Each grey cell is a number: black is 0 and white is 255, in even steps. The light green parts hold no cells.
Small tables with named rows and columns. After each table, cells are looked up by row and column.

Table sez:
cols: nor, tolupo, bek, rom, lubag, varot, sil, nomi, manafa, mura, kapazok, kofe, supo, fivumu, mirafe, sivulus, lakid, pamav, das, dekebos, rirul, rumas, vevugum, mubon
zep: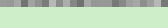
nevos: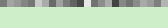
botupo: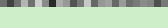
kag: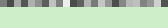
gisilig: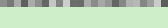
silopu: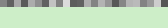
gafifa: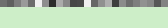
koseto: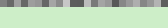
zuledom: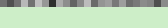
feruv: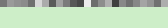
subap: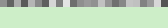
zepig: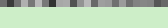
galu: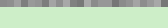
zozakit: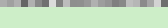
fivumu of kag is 121
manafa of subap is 126
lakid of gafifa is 61
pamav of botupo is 154
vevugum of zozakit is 211
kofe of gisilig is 107
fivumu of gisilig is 139
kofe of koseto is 91
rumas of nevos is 155
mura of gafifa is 136
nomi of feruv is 90
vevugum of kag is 208

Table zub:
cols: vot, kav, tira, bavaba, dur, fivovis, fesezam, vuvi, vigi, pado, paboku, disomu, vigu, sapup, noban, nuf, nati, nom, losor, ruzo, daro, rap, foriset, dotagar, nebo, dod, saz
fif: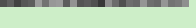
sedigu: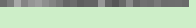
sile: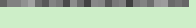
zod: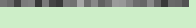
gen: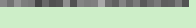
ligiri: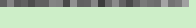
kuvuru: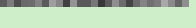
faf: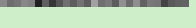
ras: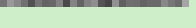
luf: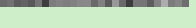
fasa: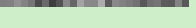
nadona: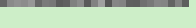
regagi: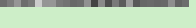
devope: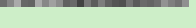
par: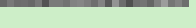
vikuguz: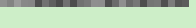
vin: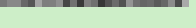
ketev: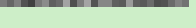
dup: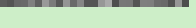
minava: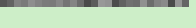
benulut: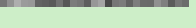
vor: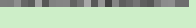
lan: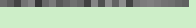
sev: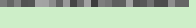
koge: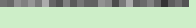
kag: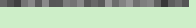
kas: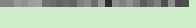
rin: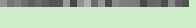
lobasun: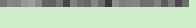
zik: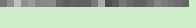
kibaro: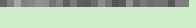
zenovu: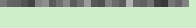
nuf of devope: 97
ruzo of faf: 142
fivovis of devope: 170
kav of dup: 84
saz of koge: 84
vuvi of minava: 122
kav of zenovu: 99
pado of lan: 100

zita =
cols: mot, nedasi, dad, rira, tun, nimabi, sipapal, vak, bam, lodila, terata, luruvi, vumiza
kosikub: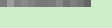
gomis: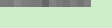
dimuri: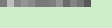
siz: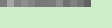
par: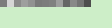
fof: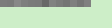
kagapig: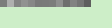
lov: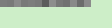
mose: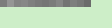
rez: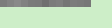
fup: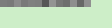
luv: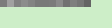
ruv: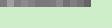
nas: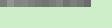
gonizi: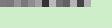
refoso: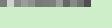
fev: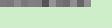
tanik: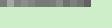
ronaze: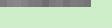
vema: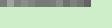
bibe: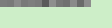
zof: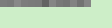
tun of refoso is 144
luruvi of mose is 119
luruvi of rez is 122
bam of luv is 138
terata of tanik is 128
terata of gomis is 127
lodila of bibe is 112
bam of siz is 140
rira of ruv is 139
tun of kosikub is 130
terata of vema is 128
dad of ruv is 128
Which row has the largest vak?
gonizi

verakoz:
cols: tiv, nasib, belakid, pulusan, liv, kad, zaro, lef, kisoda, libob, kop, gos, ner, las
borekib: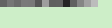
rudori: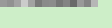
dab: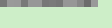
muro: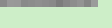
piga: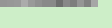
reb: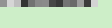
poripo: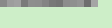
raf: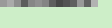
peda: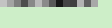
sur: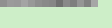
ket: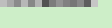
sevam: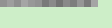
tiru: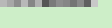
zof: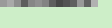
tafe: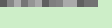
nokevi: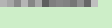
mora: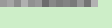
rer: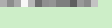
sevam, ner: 122
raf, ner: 98
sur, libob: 137
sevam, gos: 150
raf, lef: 94
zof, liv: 134
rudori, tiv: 153
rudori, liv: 162
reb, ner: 60
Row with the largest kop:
tafe

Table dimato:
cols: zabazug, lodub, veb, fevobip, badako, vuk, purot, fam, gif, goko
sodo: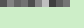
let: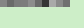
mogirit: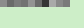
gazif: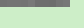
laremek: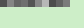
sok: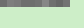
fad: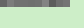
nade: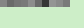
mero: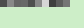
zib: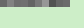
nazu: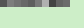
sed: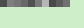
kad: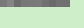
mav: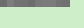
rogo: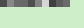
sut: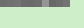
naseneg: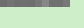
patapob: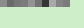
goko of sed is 113
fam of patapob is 169
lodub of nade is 106
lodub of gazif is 116
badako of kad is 121
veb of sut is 116
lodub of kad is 133
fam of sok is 111
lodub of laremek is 133
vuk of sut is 109
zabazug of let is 133
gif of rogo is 92
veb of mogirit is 123

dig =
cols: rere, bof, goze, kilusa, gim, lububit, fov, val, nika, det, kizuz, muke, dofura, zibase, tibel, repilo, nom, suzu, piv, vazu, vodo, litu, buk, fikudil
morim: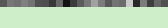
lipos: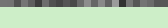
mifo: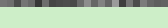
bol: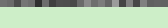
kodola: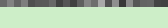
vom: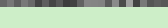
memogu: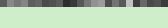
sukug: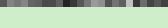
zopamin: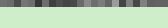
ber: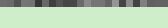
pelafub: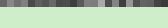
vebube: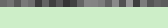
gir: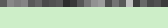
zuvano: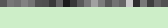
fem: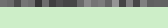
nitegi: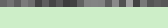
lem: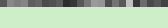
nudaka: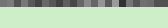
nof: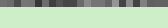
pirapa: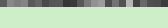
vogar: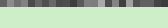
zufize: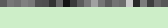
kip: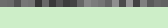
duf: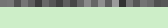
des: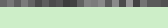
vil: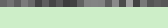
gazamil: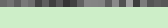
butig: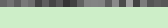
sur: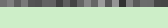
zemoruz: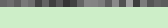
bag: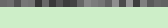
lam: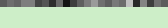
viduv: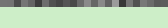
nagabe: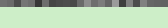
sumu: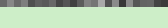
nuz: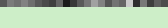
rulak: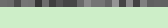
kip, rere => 109
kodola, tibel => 169
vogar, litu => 96
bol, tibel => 124
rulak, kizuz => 71
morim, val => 57
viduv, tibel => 137
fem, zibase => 117
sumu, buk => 68
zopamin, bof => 106
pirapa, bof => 136
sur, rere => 112
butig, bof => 115
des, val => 75

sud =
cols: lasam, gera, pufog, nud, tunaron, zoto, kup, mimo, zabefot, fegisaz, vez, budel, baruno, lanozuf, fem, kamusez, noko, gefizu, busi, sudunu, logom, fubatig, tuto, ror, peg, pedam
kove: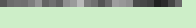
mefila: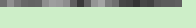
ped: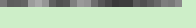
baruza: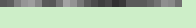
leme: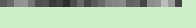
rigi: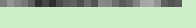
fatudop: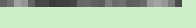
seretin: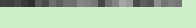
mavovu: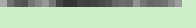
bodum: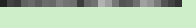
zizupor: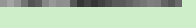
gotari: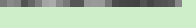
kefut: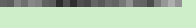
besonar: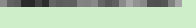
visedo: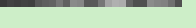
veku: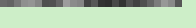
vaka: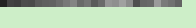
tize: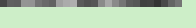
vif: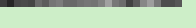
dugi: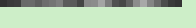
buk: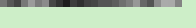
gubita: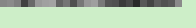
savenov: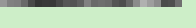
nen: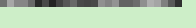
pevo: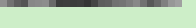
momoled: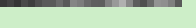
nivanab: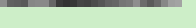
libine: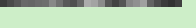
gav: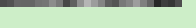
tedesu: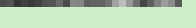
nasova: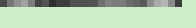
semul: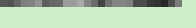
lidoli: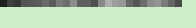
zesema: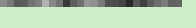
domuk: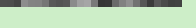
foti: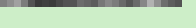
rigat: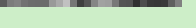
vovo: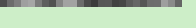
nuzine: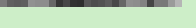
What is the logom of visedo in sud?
80
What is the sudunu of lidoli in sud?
86
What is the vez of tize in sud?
175
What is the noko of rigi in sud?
110
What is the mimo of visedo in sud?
98
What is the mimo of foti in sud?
59
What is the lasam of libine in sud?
60
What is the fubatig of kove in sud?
64
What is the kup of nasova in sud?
84
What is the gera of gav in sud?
82
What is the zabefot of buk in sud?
51
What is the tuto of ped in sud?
104
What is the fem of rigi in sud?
136
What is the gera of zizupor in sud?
164

